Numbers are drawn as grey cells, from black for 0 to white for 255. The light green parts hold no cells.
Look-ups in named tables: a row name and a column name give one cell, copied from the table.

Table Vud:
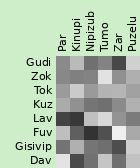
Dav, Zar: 111
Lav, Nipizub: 192
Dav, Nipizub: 113
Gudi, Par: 138
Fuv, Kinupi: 95
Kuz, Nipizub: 117
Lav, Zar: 147
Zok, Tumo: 226
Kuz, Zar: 139
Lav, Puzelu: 123
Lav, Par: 67
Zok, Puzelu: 175
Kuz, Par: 171
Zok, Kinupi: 128

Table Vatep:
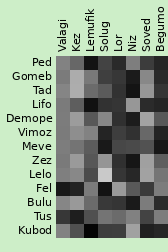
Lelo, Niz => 39
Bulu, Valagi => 134
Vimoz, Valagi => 123
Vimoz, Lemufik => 130
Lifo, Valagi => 123
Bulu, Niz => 26
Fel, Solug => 19
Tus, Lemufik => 80
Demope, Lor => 48
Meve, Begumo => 23
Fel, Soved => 58
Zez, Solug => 149
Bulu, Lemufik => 107
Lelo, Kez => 136
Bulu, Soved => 124
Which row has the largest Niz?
Kubod

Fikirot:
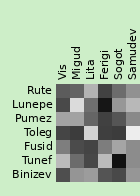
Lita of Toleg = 211
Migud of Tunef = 108
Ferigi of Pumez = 65
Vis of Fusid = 126
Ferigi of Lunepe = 22
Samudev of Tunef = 140
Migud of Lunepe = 219
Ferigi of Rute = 66
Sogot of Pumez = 85

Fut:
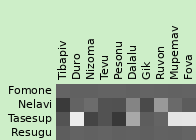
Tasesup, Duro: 236
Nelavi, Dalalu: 132
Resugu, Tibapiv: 93
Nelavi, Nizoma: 108
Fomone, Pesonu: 99
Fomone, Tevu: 99
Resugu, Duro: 99
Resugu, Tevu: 99
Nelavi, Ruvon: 153
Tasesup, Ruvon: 100
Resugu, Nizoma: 97
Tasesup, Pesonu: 56
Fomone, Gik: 100
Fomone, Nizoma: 97
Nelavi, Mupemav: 106
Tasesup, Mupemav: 228
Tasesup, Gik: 93

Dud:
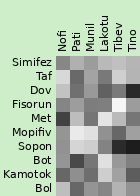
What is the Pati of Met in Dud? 189
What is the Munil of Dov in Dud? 153
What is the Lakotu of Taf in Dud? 121
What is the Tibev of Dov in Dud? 122
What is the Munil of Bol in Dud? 148
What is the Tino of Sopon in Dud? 29
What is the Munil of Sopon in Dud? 206
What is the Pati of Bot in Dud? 73

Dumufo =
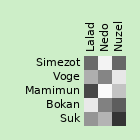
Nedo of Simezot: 243
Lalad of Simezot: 106
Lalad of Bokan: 233
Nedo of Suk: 180
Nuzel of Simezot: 103
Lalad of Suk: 149
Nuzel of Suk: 52
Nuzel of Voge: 231
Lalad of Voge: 174
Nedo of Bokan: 129
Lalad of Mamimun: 71
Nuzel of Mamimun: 195
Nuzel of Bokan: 93
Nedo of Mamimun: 250
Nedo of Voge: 133

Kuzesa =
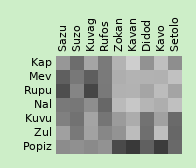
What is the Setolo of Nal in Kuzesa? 192
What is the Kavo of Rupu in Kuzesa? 188
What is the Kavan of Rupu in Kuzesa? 178
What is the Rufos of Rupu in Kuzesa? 121
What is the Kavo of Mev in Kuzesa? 177
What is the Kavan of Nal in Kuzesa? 199
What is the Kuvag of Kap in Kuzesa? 165
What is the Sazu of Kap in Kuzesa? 151
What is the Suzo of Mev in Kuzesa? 120
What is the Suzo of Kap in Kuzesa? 109
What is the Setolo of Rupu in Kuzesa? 164
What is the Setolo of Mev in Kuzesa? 193
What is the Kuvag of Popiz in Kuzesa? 138
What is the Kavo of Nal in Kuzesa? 174
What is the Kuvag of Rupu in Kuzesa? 70
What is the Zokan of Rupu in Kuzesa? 177

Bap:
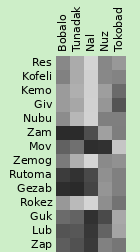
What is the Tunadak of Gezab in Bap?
42
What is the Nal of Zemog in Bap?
213
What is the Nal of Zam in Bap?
78
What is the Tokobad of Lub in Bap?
164
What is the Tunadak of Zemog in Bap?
175
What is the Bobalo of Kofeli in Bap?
129
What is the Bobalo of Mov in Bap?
97
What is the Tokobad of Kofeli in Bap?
131
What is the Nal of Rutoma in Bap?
73
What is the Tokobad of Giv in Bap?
84
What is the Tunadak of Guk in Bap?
99
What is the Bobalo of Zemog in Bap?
122
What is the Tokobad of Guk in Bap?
168
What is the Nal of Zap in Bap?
58
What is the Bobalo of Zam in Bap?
43
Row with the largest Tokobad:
Mov

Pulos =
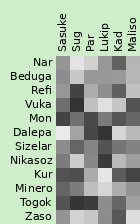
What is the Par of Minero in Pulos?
190
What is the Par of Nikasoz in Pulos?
136
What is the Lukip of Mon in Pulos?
123
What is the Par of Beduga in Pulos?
152
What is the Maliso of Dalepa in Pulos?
185
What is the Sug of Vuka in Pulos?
51
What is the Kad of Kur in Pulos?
92
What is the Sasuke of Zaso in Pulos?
147
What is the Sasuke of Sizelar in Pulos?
140
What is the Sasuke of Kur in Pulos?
82
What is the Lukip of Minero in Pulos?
213
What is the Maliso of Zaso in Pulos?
221
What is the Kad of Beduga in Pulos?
153
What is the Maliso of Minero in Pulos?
148
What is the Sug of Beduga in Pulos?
200

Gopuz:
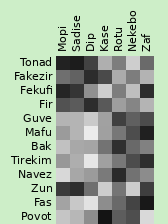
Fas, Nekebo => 68
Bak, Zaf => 129
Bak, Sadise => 168
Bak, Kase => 115
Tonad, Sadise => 28
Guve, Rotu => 64
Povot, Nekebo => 78
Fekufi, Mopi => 37
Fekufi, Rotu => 125
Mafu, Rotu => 119
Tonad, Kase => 175
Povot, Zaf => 217
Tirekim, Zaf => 46
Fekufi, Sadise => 53
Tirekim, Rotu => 120
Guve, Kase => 161
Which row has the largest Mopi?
Navez

